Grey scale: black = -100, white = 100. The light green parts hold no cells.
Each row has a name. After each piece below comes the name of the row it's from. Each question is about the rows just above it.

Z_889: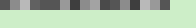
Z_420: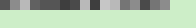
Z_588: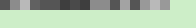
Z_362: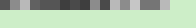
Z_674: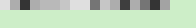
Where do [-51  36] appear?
Z_674
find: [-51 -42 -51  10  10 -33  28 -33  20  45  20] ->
Z_588
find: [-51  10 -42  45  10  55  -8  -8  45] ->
Z_362
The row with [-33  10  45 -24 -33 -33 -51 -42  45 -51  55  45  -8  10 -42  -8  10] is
Z_420
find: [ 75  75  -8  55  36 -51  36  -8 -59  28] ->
Z_674

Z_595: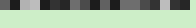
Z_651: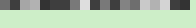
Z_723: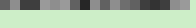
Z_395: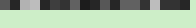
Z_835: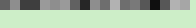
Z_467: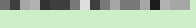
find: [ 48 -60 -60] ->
Z_395
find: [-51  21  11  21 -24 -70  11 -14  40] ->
Z_835
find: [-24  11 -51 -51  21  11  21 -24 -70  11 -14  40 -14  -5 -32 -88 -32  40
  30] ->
Z_835
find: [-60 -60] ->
Z_395
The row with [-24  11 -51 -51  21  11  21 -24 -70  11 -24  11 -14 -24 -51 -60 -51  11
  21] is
Z_723

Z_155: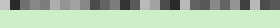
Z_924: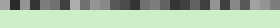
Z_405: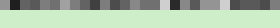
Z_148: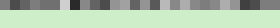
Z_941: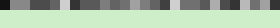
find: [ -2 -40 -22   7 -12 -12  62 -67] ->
Z_405
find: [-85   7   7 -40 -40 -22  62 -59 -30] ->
Z_941

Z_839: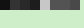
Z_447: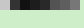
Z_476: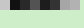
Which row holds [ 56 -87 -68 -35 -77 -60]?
Z_476
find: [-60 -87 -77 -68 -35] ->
Z_447
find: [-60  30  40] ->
Z_476

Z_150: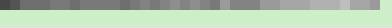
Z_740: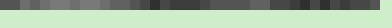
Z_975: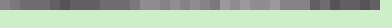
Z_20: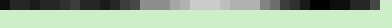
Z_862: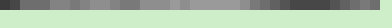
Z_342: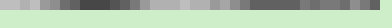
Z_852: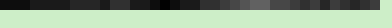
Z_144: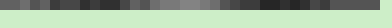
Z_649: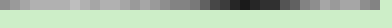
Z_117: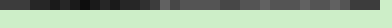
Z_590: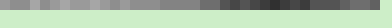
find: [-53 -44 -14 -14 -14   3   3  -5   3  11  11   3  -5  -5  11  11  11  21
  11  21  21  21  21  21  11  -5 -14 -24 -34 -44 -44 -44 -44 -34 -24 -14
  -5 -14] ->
Z_862
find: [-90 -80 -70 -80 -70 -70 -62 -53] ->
Z_117
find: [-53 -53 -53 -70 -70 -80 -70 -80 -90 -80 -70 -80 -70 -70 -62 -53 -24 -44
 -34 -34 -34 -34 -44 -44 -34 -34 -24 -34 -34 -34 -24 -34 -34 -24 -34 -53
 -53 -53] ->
Z_117
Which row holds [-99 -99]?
Z_20

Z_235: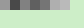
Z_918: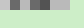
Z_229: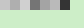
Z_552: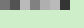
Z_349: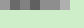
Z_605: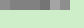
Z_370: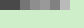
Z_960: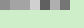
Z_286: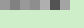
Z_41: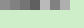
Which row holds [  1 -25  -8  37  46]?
Z_235
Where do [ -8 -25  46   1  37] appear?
Z_41
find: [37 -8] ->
Z_960
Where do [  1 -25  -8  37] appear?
Z_235
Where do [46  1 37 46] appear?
Z_552
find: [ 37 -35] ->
Z_286
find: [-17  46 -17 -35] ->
Z_918

